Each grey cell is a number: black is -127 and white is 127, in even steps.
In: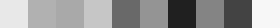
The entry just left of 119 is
-60
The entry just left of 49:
104

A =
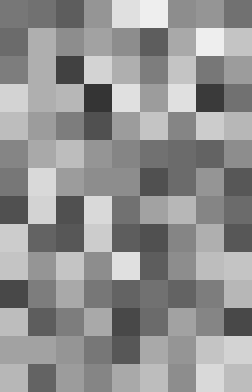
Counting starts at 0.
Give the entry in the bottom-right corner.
61
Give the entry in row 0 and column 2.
-34
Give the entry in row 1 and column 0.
-20
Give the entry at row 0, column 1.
-14
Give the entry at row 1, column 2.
13
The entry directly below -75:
-47
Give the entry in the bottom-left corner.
55
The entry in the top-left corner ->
-8
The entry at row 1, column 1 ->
47
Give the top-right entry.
-14
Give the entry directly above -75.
83
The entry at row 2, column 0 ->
-2
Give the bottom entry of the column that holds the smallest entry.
5
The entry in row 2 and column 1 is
47

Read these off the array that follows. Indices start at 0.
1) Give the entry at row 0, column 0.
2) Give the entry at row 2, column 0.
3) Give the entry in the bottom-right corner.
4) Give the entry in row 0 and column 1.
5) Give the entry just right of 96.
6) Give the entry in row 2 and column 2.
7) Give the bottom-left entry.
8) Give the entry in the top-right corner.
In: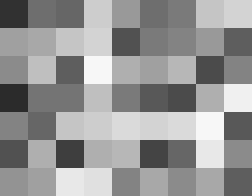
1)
-78
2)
11
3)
-33
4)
-17
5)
3
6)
-33
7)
19
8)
83

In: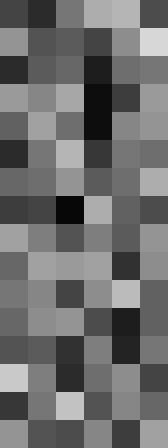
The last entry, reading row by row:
33
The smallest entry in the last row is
-66
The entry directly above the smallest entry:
20
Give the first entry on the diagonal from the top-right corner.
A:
-51
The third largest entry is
66
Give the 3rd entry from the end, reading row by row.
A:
6
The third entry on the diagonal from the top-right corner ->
-98
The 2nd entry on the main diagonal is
-44
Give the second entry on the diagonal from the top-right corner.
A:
13
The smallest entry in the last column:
-59
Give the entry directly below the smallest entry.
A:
-44
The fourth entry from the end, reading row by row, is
-51
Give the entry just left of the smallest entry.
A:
-59
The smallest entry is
-120
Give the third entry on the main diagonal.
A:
-24
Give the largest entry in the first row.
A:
53
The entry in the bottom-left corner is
20
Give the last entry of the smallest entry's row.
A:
-51
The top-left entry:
-59
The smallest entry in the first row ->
-84
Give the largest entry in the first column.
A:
73
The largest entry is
87
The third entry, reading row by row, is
-9
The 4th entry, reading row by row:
45

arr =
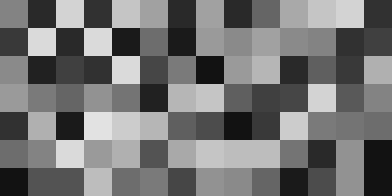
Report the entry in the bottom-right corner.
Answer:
-109
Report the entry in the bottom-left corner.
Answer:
-109
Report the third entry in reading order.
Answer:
83
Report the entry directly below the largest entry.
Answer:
26
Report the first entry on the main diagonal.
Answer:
3
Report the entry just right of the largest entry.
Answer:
76
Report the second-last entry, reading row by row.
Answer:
18
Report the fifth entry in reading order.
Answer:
69
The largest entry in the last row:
61
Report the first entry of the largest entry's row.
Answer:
-78
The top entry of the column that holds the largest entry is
-78
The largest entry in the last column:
48
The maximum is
98
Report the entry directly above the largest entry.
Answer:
18
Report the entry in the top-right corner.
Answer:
-78
